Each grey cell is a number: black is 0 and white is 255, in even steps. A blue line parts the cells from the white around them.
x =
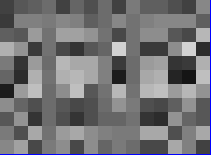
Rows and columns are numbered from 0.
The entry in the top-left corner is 65
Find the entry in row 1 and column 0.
58
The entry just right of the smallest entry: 191
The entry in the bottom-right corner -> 65
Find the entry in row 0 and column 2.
95
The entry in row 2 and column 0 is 95
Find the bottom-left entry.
135
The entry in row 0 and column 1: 87
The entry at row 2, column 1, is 87
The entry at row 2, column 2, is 155
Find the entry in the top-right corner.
135
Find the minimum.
21
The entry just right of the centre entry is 28
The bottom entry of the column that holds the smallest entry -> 128

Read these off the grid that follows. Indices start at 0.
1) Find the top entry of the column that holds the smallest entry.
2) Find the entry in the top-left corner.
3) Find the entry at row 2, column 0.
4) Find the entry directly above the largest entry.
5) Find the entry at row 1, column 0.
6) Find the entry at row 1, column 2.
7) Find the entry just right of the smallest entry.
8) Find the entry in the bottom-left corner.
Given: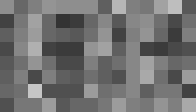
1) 142
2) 142
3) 95
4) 73
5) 66
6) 162
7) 59
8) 80

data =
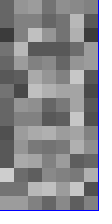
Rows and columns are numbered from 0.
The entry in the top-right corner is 129
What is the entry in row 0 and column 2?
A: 156
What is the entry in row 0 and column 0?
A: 102
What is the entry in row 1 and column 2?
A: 129
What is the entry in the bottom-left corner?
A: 156
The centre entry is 102
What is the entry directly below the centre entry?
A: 88
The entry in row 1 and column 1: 129
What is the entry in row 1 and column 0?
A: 102
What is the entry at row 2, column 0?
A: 59
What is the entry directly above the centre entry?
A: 176
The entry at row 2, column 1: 129
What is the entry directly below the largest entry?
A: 115
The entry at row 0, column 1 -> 149
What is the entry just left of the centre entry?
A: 143

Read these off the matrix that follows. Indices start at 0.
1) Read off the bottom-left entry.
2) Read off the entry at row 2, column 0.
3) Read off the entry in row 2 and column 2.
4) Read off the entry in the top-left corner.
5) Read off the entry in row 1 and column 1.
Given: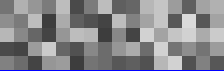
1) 129
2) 183
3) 102
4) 116
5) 123

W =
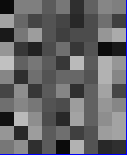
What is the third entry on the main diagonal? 157
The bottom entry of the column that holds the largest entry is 119
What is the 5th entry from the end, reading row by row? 11
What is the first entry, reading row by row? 11
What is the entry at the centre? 103
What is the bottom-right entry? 47
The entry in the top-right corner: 127
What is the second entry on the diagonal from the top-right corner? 111
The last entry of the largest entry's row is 150
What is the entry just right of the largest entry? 97
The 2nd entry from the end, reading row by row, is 40
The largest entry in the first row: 134
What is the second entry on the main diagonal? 103
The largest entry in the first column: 193
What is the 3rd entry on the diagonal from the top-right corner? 76
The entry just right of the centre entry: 103
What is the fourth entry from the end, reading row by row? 178
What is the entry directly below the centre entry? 134
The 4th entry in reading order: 91
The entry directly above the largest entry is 150
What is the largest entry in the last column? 171
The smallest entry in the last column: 25

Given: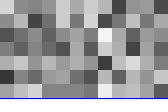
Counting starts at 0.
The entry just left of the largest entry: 125
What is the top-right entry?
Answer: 74
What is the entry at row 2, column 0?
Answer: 82
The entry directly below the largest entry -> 204
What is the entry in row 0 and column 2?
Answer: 132
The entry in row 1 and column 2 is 68
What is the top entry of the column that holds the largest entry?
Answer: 183
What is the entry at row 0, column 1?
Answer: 140
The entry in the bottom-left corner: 162
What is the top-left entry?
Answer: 212
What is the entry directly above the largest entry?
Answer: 74
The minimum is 54
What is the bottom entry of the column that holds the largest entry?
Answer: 237
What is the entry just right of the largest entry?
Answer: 169
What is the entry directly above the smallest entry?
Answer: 175
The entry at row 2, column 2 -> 140

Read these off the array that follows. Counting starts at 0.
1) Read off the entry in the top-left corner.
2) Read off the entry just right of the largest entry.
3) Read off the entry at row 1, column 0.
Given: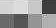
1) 212
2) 199
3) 106

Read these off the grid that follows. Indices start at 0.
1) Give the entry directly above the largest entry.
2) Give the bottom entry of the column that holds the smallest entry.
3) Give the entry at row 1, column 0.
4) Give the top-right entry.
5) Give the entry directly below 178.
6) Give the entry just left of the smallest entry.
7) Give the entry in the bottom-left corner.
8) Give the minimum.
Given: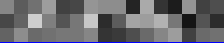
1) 113
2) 65
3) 71
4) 78
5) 134
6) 119
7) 99
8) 21

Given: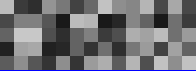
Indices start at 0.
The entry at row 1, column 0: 72
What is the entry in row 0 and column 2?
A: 46
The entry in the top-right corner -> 72
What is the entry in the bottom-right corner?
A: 194
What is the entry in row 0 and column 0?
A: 188
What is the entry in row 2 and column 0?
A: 99
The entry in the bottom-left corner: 92
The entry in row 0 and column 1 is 59
